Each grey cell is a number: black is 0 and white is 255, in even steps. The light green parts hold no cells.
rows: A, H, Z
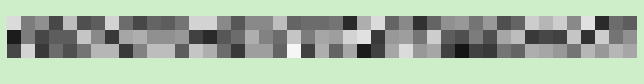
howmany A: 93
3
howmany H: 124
3
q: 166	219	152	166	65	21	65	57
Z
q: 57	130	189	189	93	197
Z
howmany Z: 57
4
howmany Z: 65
4
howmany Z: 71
1

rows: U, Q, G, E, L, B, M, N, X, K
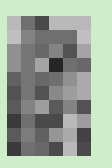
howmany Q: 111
3
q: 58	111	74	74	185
N
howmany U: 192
0
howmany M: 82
1

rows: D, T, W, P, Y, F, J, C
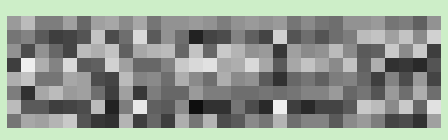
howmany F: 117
3
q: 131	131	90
C
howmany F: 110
6
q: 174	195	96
W
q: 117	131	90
T
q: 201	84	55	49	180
C
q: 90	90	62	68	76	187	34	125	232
J

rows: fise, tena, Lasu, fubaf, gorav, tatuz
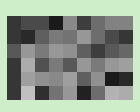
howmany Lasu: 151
2
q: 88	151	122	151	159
fubaf
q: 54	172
fubaf

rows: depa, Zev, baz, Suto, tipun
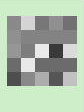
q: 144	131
Zev
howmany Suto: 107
4
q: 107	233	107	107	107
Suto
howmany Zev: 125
0
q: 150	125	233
baz
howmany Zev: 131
4

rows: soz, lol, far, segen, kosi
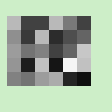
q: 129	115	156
kosi
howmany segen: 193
2
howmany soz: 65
3

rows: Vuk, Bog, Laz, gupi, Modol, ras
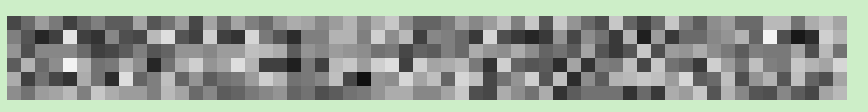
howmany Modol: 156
2
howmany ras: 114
7
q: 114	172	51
ras
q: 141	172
Laz
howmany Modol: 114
5

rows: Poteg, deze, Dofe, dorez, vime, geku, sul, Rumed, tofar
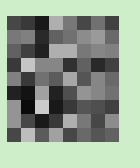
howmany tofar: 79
0
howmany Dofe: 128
1
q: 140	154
deze
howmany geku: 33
2
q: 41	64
dorez
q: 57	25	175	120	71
Poteg

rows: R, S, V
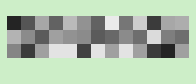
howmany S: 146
1
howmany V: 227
4

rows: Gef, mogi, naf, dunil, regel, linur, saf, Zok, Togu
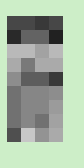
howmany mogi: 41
1
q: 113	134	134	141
linur
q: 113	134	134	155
saf
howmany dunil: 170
3
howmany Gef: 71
3
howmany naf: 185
3

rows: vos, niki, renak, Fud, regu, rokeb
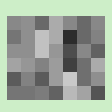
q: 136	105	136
vos
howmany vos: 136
3

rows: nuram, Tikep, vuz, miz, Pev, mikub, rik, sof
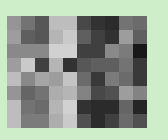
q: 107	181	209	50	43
rik
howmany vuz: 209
2
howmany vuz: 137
4
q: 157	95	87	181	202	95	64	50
Tikep

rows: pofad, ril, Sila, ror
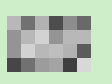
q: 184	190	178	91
Sila
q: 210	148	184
ril
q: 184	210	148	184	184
ril
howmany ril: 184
3
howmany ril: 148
2
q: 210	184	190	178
Sila

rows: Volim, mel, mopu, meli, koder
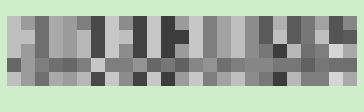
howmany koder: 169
2
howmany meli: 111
4
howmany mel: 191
6

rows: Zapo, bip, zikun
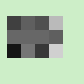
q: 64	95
Zapo
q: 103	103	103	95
bip
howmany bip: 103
3
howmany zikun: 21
1

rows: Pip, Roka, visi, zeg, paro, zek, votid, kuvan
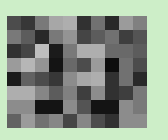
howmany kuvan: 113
1
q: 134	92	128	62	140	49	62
zek
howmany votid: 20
4
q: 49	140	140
kuvan
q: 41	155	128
Pip
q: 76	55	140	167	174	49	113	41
paro
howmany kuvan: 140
2

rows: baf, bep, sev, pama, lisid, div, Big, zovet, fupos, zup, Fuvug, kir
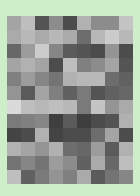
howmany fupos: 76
4
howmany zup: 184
0
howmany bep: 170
3

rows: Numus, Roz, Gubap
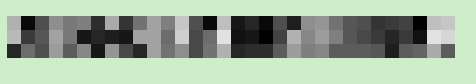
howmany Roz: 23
3
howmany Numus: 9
3
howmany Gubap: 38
3

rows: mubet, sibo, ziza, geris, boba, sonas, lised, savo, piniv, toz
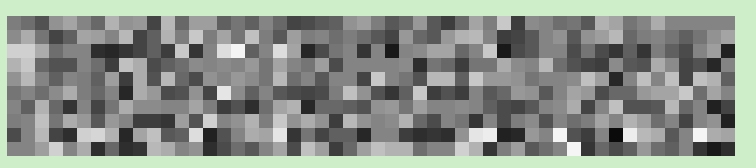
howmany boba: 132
11
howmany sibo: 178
2
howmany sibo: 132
5
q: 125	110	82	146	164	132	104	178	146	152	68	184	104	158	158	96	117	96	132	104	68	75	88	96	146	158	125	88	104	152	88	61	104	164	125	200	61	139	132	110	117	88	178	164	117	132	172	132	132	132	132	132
mubet

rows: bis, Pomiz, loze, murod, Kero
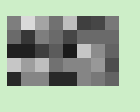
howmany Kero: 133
3
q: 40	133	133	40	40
Kero
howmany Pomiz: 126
1
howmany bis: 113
1

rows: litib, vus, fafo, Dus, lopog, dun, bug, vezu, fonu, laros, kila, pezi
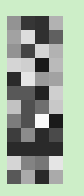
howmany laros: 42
4
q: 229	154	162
lopog
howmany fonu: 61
1

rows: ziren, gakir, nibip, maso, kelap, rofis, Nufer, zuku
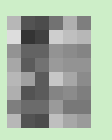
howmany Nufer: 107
2
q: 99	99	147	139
nibip

